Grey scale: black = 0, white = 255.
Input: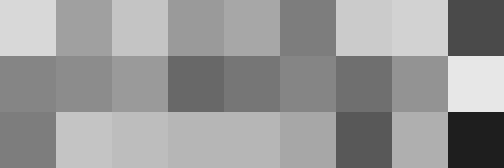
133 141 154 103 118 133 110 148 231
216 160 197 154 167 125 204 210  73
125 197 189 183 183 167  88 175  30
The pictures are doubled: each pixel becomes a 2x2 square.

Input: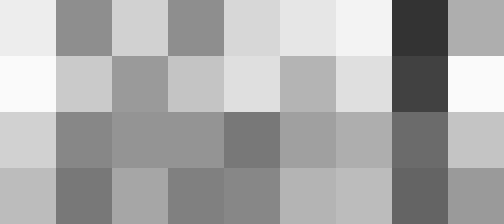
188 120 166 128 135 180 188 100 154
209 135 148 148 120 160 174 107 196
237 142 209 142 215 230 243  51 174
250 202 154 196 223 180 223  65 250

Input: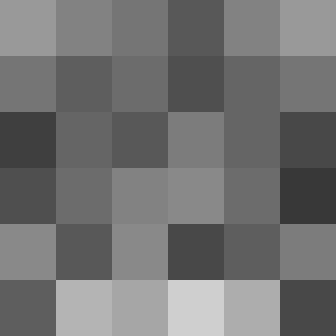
138  87 138  71  94 123
116  94 108  79 100 116
 63 100  87 123 100  71
 79 108 130 138 108  56
153 130 116  87 130 153
 94 180 166 207 172  71

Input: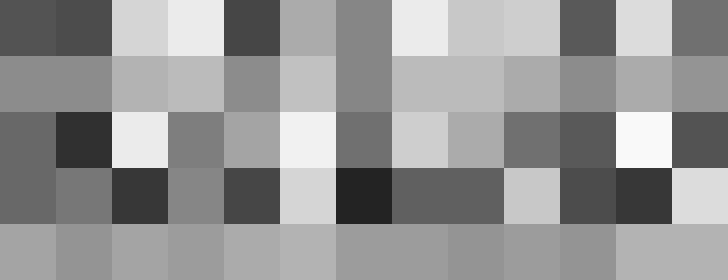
104  48 235 126 164 241 112 206 171 112  89 249  83
 83  76 213 235  70 171 134 235 200 206  89 220 112
104 119  55 134  70 213  35  96  96 200  76  55 220
140 140 179 187 140 193 134 187 187 171 140 171 148
164 148 164 156 171 179 156 156 148 156 148 179 179

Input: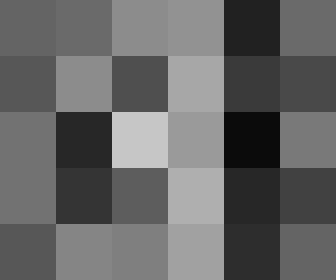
114  39 198 154  11 121
114  52  93 175  39  65
100 106 140 146  33 106
 87 133 127 161  45 100
 87 140  79 167  58  73

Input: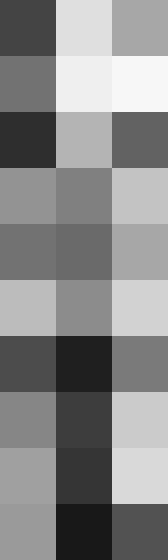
154  24  82
 76  31 122
160  53 217
134  61 203
114 106 167
147 128 195
188 140 210
 46 180  98
 68 223 167
114 239 247

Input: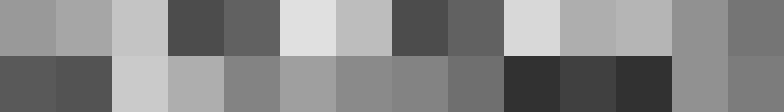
 89  83 202 174 131 159 138 131 111  49  64  49 145 124
153 166 196  76  97 224 189  76  97 216 174 181 145 117

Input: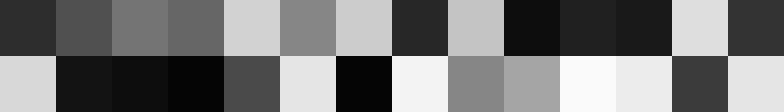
216  19  13   5  74 229   5 243 134 165 250 236  59 229
 45  80 116 102 210 134 204  39 196  13  32  25 222  51

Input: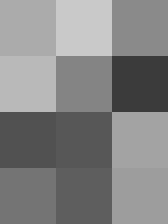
 81  87 163
116  94 157
185 132  59
171 201 138
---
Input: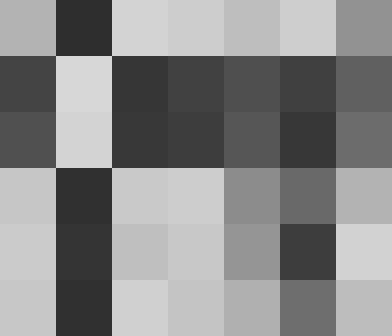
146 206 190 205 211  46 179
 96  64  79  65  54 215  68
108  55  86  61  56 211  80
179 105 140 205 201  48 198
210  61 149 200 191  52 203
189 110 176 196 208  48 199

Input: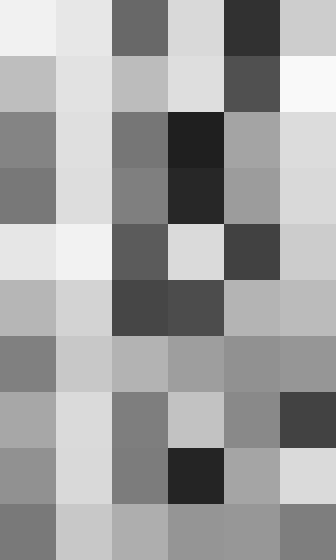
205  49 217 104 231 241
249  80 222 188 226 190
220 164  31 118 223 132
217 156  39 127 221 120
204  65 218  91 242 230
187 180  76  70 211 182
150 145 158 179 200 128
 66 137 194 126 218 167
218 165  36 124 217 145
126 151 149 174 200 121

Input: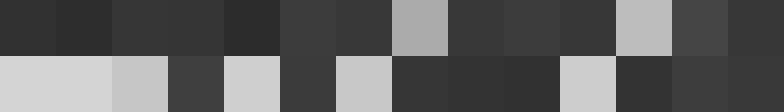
 55  69 189  55  60  56 171  56  60  44  53  54  45  49
 57  61  51 205  49  51  54 200  59 207  63 198 212 212

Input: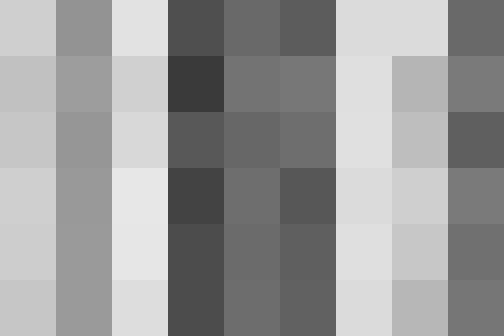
105 219 219  92 105  79 226 147 207
122 181 223 119 115  58 208 157 193
 95 190 224 110 103  88 216 150 198
122 207 219  87 110  67 231 153 207
112 199 223  95 107  76 230 154 205
118 183 219  97 109  76 221 154 198

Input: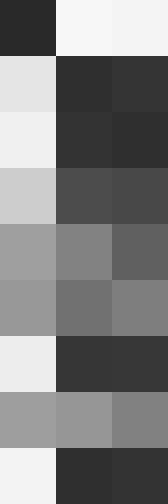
244 247  41
 52  47 229
 47  51 240
 72  76 205
 96 130 159
126 113 152
 55  54 237
129 150 158
 51  47 243

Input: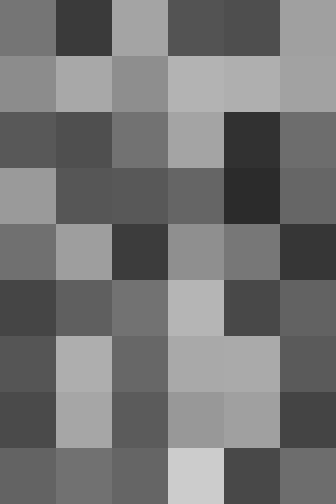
160  78  83 164  58 117
162 175 179 142 168 140
109  49 164 114  79  88
102  43 101  88  86 154
 54 119 143  60 158 112
 98  72 181 114  95  69
 90 170 169 103 174  85
 68 160 152  91 166  74
109  72 204 101 113  99

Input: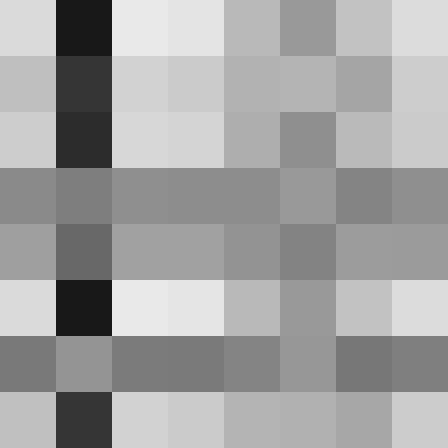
220 194 153 185 228 233  24 218
205 165 180 178 203 210  53 191
203 186 143 174 212 215  44 205
143 132 153 141 141 143 126 138
155 156 131 147 161 161 104 159
220 194 153 185 229 233  24 218
127 119 151 132 122 123 148 121
204 167 177 180 203 210  53 192

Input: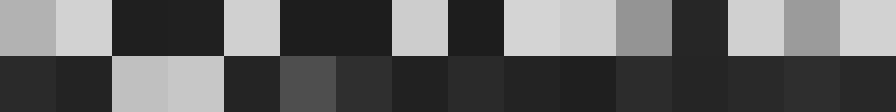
210 155 208  38 148 206 212  29 205  29  29 208  32  31 210 178
 40  46  41  37  44  31  35  42  33  47  78  36 199 192  35  42

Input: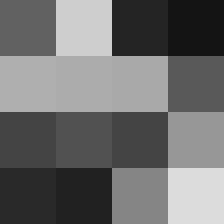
 20  36 206  97
 89 169 172 175
151  68  81  68
220 133  33  41
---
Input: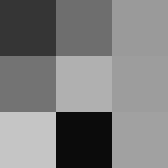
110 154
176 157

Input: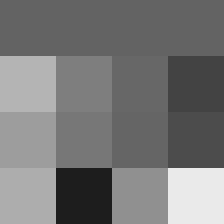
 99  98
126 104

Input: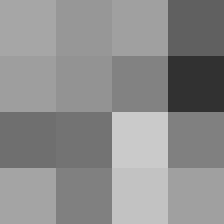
151 160
147 131

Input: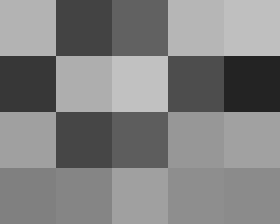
 66  97
173 193

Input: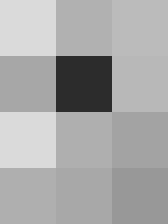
177 187
 44 184

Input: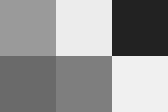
236  34
126 240
